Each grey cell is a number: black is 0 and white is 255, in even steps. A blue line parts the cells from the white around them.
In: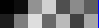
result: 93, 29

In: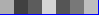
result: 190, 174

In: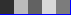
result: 124, 47

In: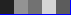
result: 92, 34

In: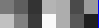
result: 155, 193

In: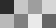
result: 214, 186

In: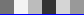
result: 153, 116
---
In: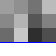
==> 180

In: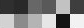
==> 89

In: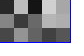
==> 105

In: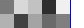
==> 194

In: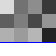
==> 126

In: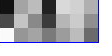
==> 182

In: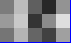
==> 52

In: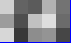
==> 193
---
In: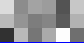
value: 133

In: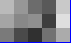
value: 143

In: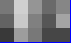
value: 128

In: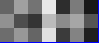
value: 139

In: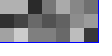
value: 98

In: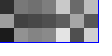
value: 94

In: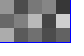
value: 185
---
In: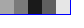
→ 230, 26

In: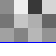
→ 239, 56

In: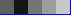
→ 200, 20

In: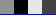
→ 231, 1

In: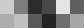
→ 228, 36

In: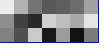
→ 235, 17

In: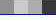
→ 202, 56

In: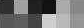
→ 206, 17

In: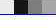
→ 235, 21

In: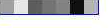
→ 230, 16
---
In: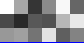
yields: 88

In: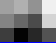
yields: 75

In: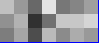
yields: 49

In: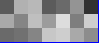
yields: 191

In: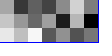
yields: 104

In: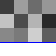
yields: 180

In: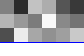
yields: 123
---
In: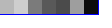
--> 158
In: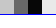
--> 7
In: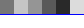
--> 41
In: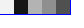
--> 143
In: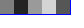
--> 212
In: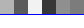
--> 143
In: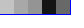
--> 20
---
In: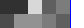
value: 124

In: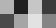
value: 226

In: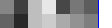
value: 146

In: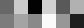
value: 151

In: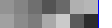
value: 91

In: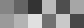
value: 201

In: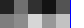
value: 152
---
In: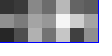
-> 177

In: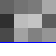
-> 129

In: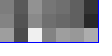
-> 240

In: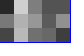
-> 112

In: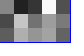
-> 149

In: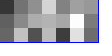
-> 81

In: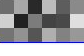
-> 85

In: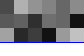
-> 61
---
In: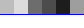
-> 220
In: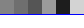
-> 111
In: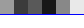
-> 59
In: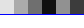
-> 171
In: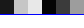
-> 198
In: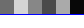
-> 213
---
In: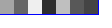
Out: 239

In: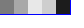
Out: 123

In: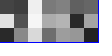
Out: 217

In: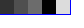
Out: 50

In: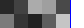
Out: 123

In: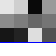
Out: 117

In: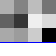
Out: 217

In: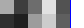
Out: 47
